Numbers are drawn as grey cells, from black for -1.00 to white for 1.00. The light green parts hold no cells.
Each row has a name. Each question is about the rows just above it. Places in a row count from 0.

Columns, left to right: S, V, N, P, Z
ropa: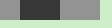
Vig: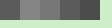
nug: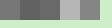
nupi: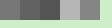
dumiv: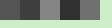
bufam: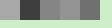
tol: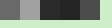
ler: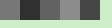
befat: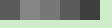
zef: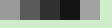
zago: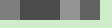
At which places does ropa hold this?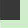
1 2
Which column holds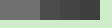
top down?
Z

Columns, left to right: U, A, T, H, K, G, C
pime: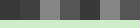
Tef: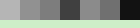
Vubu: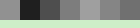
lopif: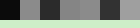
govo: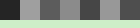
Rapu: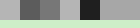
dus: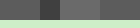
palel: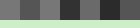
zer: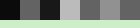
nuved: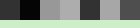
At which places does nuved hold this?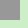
2
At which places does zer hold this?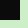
0
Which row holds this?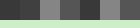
pime
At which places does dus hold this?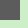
0 1 5 6
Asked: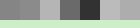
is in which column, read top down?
H
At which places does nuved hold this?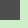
6

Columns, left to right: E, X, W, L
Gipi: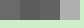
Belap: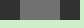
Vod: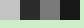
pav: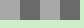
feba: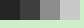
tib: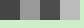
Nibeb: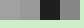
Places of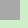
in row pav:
0 2
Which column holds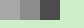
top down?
W
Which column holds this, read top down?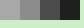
W
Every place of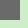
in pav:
1 3
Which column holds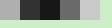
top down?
L

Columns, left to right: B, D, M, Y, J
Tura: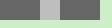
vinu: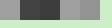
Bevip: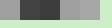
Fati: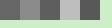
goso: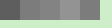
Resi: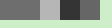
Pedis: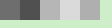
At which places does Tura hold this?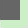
0 1 3 4
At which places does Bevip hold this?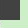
1

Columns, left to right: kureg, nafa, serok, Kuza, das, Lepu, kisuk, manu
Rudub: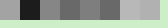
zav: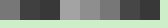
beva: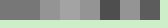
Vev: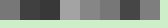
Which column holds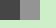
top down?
kisuk
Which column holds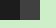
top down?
nafa
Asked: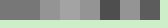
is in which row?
beva
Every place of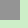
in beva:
2 4 6

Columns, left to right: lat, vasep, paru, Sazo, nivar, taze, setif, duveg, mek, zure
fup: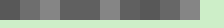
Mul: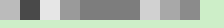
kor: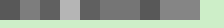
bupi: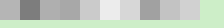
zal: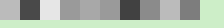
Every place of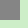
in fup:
2 5 9
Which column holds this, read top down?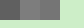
setif
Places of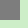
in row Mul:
4 5 6
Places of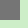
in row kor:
5 6

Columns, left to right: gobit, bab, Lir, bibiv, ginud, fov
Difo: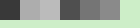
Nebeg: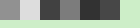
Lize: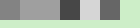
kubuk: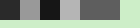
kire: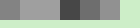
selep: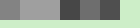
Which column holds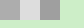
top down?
bab
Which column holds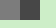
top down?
bibiv
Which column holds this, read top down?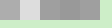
bab
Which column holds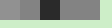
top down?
gobit
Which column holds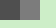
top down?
bibiv
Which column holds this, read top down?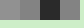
gobit

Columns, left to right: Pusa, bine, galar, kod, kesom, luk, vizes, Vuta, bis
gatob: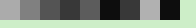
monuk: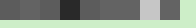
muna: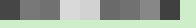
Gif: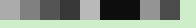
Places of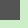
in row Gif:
2
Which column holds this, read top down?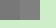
bine
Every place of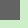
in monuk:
1 5 6 8
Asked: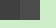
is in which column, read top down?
bis
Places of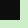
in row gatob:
5 8

